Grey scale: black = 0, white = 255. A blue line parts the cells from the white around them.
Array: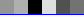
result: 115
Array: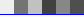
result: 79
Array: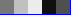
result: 79
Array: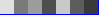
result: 58
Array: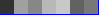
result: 120
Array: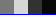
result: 8
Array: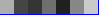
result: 202
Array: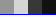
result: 17
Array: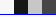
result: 70
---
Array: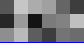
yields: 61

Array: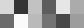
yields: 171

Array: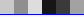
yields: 162

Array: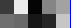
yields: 162

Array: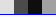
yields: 161

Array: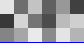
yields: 64
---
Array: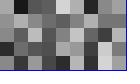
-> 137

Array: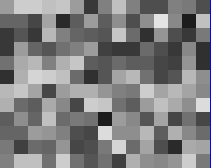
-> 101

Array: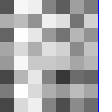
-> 70

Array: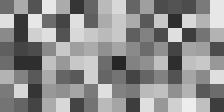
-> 179

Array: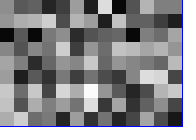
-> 200

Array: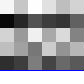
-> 211

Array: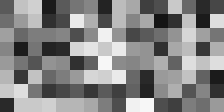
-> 182

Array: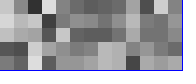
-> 192
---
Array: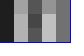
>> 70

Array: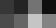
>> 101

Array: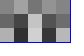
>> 196

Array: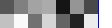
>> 100

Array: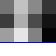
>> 174

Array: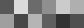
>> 95

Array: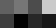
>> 3

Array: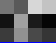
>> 160
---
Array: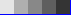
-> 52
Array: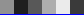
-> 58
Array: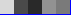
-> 122
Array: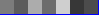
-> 76
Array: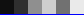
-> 234
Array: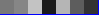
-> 51
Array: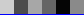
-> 138
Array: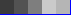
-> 181
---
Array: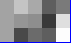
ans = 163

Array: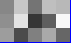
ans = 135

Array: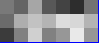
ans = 121

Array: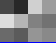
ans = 71

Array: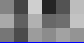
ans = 132

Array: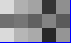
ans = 218

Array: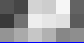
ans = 83
